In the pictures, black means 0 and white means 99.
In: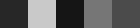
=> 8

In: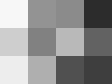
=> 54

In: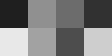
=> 42

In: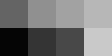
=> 63

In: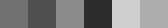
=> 54

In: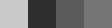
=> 35

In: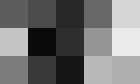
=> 15

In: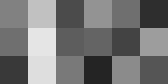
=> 29

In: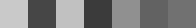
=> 75
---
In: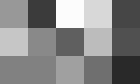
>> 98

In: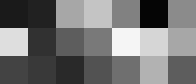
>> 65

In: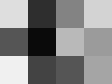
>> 51

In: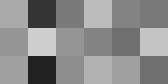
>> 47

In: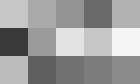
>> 57

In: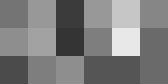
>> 23

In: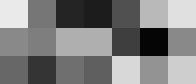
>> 14

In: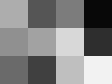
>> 48
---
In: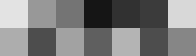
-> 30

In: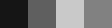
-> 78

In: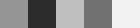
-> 44

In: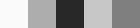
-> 77

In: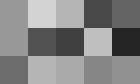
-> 52

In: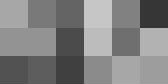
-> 65

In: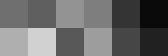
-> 27
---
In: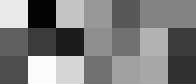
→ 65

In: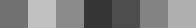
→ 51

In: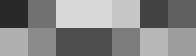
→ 71

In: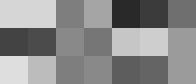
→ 39

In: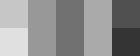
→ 66

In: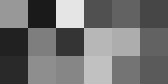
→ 45

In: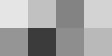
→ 55
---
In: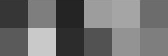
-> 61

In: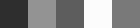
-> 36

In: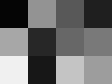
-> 57

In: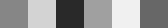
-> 62

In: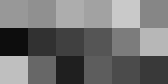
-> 63

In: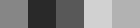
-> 34

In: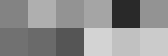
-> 64

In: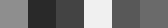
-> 93

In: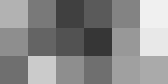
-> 35
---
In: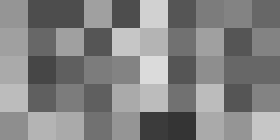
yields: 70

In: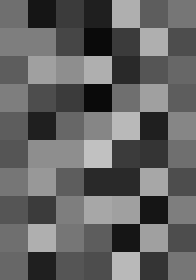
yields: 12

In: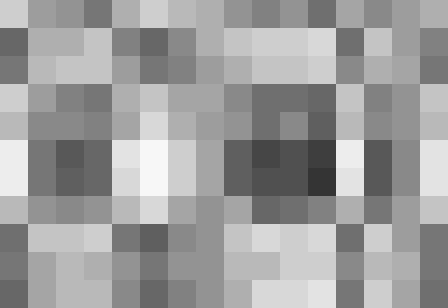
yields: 64

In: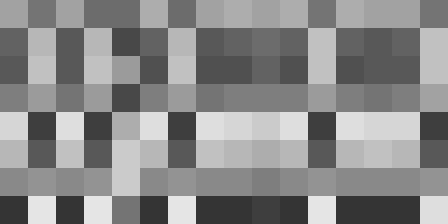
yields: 89

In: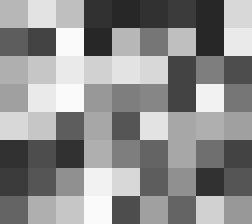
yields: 68

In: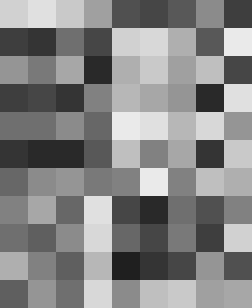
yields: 58

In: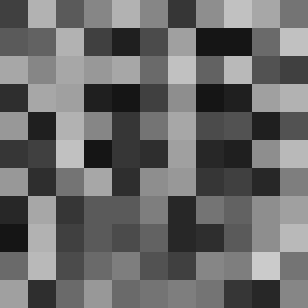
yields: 18
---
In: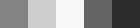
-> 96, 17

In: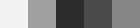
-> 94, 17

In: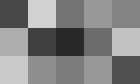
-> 81, 16

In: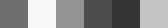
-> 96, 20

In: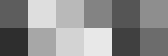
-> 90, 18

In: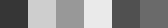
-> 91, 21
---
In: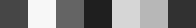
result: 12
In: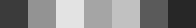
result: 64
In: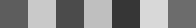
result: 74
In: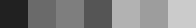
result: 33
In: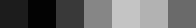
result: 52
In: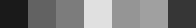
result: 87
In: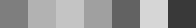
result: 62
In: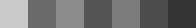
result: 33
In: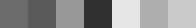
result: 19
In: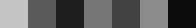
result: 46
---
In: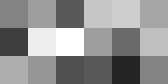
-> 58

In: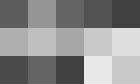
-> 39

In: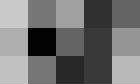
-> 46

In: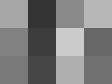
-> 27

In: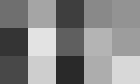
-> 80

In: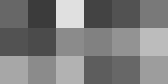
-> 54

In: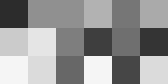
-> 85
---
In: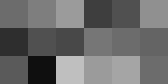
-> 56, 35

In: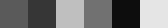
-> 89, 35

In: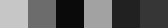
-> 21, 77

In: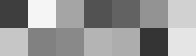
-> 81, 77

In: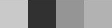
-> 69, 78

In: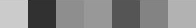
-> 69, 79
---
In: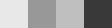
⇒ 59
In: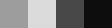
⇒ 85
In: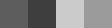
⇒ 24
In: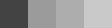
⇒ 60
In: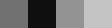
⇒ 6
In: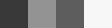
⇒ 57
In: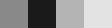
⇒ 10
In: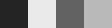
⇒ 91
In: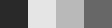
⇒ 89
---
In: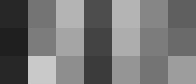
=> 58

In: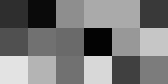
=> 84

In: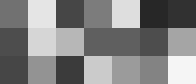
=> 60

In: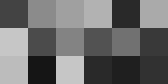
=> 16

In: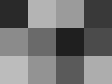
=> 57

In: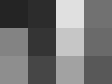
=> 27
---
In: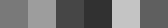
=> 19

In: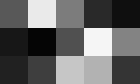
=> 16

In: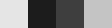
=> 76

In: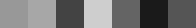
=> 80

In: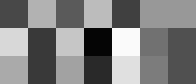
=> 73

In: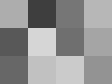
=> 71

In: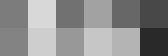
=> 63
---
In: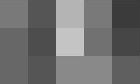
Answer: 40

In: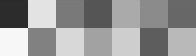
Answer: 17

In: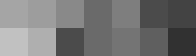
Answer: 64

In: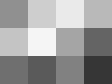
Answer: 76

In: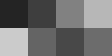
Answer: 14

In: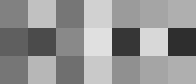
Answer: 37
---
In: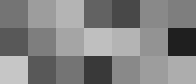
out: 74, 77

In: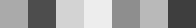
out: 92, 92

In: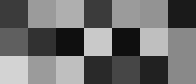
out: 78, 82

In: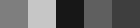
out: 9, 77

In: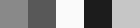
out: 97, 97

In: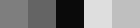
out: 4, 86
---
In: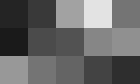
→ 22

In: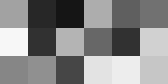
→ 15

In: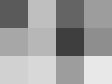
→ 74

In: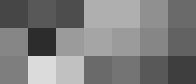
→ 34

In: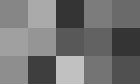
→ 66

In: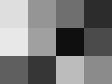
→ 58

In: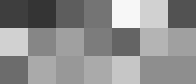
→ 20
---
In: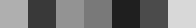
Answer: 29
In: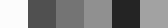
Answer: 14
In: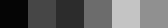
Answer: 76
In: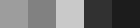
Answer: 19
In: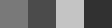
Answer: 76
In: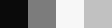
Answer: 96
